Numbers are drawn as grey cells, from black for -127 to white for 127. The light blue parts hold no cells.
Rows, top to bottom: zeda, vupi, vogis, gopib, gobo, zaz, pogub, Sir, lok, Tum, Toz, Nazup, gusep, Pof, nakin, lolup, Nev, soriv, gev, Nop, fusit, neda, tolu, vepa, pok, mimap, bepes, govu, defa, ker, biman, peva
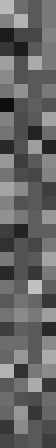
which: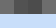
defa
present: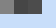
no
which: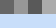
mimap

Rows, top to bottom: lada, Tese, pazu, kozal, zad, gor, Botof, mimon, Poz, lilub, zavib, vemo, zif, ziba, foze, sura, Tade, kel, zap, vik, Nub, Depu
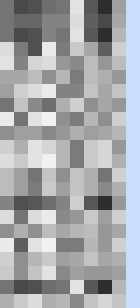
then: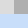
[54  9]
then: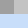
[47  9]
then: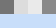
[23 73]
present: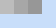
no
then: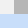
[-4 73]
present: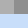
yes
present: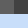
no

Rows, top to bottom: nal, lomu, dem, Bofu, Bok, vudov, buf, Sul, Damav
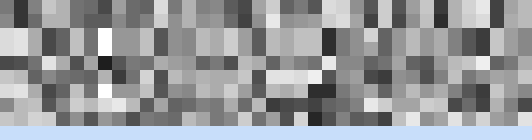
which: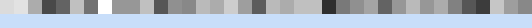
Bofu
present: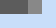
yes
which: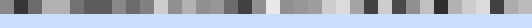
lomu

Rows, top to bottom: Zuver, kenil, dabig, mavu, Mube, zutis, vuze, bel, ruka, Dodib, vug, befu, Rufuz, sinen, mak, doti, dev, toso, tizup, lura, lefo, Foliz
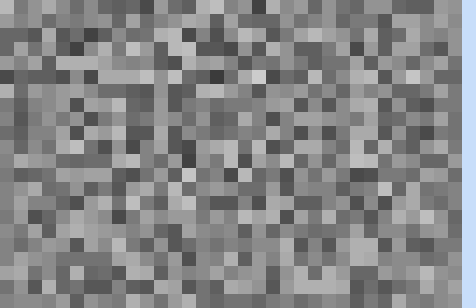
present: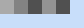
no
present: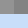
yes
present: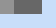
yes
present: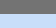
yes

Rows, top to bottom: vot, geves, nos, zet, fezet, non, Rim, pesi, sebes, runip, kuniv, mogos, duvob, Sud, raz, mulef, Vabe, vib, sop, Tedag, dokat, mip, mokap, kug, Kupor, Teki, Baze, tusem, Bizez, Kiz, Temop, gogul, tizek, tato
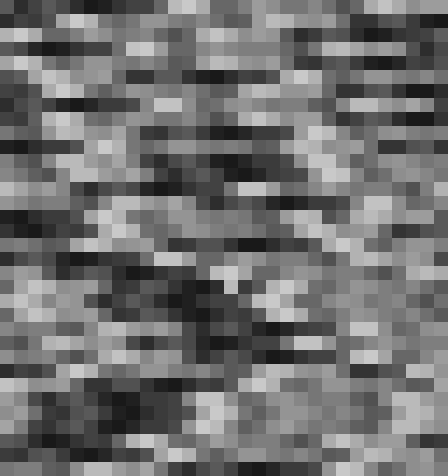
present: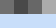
no
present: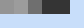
yes
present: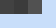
yes

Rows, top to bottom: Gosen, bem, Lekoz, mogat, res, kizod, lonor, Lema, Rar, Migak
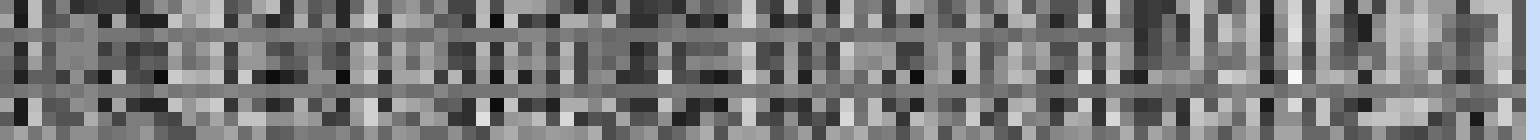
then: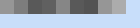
[-10  28]
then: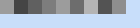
[44 -2]
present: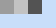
yes
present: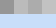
yes
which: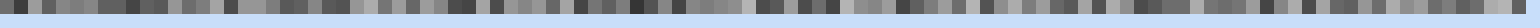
res
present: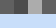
yes
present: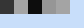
yes

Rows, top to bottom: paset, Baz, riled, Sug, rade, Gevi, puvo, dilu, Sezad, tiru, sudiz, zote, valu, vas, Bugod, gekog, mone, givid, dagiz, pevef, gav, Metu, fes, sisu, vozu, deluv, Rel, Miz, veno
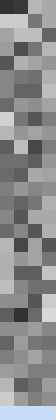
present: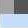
yes
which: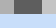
pevef
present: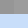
no
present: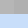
no
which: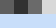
fes

